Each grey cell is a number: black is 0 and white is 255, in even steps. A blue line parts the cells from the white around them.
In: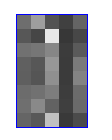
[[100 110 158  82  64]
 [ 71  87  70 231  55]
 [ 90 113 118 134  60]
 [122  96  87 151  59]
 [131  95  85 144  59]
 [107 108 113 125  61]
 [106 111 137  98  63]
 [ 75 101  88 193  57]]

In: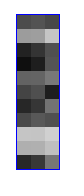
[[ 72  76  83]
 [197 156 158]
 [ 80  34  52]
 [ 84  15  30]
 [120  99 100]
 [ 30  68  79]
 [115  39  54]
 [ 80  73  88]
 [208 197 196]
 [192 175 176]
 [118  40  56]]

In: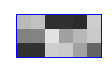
[[206 185 193  48  49  43]
 [201 129 131 226 160 183]
 [101  49  49 206 202 162]]

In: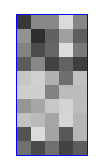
[[134  56 135 136 219]
 [ 95 146  47  97 160]
 [121 131  76 102 222]
 [ 62  91 136  66  98]
 [192 198 208 176 110]
 [187 206 206 129 187]
 [189 149 166 199 211]
 [182 194 186 165 213]
 [182  82 219 164  88]
 [ 93 112  74 112  67]]

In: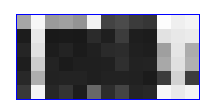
[[244 166 247 154 160 148 242  67  75  59  54 253 239]
 [235  28 232  25  26  25  43  31  60  30  28 226 232]
 [172  37 225  29  35  27  32  42  44  32  30 159 229]
 [177  30 204  35  27  31  31  32  47  34  35 168 224]
 [ 61  40 174  34  35  35  31  34  34  33  27  60 210]
 [244  57 245  39  52  29 104  45  68  37  40 248 234]]

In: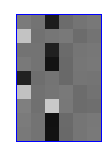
[[120 123 115  28 108 116]
 [115 195 113 118 121 108]
 [119 115 115  32 107 117]
 [120 121 115  19 105 118]
 [116  33 110 116 105 117]
 [114 193 113 117 121 108]
 [110 127 112 201 120 108]
 [120 123 115  17 106 117]
 [121 121 115  18 105 117]]

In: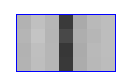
[[189 178 192 182  58 170 185]
 [189 181 196 181  72 174 182]
 [189 178 191 182  55 171 185]
 [188 179 190 182  57 172 184]]

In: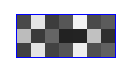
[[ 91  73 229  61  86 244  74]
 [ 47 188  59 101  34  35 193]
 [ 96  65 227  66  85 238  79]]

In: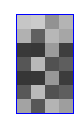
[[180 198 203 146]
 [166 177  96 183]
 [ 62  57  55 155]
 [ 94  86 184  81]
 [ 60  54  55 151]
 [ 94  88 186  81]
 [158 163  87 180]]
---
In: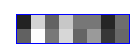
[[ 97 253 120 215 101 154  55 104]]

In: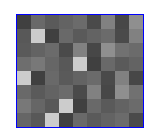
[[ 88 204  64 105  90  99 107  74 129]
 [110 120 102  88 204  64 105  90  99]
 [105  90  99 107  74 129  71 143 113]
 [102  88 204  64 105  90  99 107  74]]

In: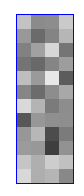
[[152 107 132 182]
 [116 105 133 157]
 [134 108 141 168]
 [ 87 151 143 142]
 [155 152  62 146]
 [216 174 181 136]]

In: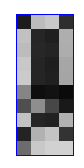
[[193  38  31 174]
 [200  37  30 166]
 [133  14  18  10]
 [194  37  33 177]
 [108 201 209 209]]

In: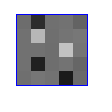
[[113 183 111 116 119]
 [113  32 110 115 102]]

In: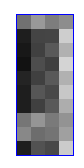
[[ 30  68  69 206]
 [ 18  77  63 212]
 [ 30  86  72 199]
 [118 149 122 147]
 [ 30  82  72 203]]

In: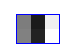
[[129  34 254]]

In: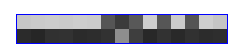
[[ 43  38  49  50  43  45  50 142  62  40  50  41  49  44  46]]
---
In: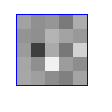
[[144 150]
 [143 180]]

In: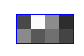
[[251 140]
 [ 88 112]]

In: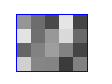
[[109  73]
 [112 152]]

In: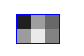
[[158 104]
 [234 131]]

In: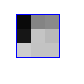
[[132 138]
 [196 185]]

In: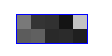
[[52 49]
 [96 41]]

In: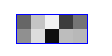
[[196 241]
 [221  15]]

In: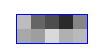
[[101  77]
 [158 217]]

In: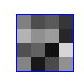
[[ 77  90]
 [144 156]]
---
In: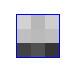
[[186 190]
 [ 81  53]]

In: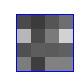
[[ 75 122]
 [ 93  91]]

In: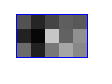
[[  7 198]
 [ 33 119]]

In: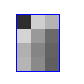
[[153 106]
 [133  99]]

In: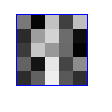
[[158 211]
 [198 152]]

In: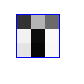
[[ 13 249]
 [  7 248]]

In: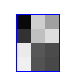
[[192 222]
 [ 87  75]]

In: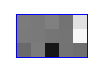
[[121 117]
 [123  22]]
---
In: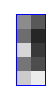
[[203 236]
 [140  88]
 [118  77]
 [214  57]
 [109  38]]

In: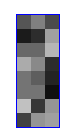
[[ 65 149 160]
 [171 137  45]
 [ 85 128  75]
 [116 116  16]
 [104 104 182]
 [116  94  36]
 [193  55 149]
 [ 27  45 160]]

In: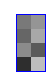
[[ 46 189]
 [102 168]
 [121 149]
 [139  90]]

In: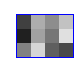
[[130 214  95  73]
 [ 64 173 141 194]
 [ 32 161 118 224]]

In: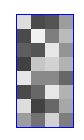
[[ 74 241 126 187]
 [ 65 198 210 178]
 [230 137 137 103]
 [157 114 210 126]
 [ 74 103 230 178]
 [ 94  84 230 148]
 [221  74  84 157]
 [221  65 103 167]]

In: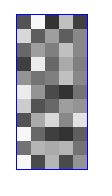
[[ 83 247  51 192  63]
 [ 63 236 104 170 127]
 [115 180 170 180 115]
 [ 83 170 216 136 226]
 [104 158 127 192 136]
 [236 148  74  51 115]
 [148 115 127 192 136]
 [247 104  63  51  94]
 [216  94 158  94 136]
 [204  83 104 158 148]
 [247  74 180  74 148]]
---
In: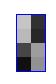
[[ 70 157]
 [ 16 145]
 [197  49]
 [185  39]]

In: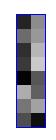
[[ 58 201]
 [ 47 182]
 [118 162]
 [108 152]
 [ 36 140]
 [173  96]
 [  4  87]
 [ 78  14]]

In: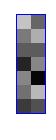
[[113 184]
 [122 174]
 [ 36 134]
 [196 102]
 [ 92  92]
 [ 59  81]
 [134   6]]

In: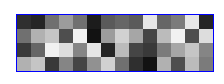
[[177 197  57 133  69 145 209 112  47  18 177  78 187 123]
 [112 177 197  78 241  18 156 209 166  69 187 241  78 221]
 [ 57 102 241 221 133 230  37 187  69  57 123 166 197 133]
 [ 47  37 112 156 112  28  90 102  90 230 102 123 230  37]]

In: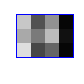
[[169 122 188  17]
 [199  82 146   6]
 [222  71 101   6]]

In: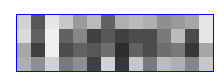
[[175 143 210 122 143  64 210  55 199 122 187 175 134 199]
 [219  98 240  98 134  64  87  64  76  76 122 187  76 230]
 [210  87 230 199 154 187  98 175 187 175 143 154 166 230]
 [166  64 240  76  98  87 110  45  98  76 110 122  55 166]]

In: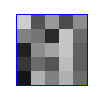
[[ 21 176 129 176 107]
 [ 33 141 164 197  95]
 [129 117  42 197 107]
 [ 54 107  84 188  95]
 [206  84 152  75 141]]
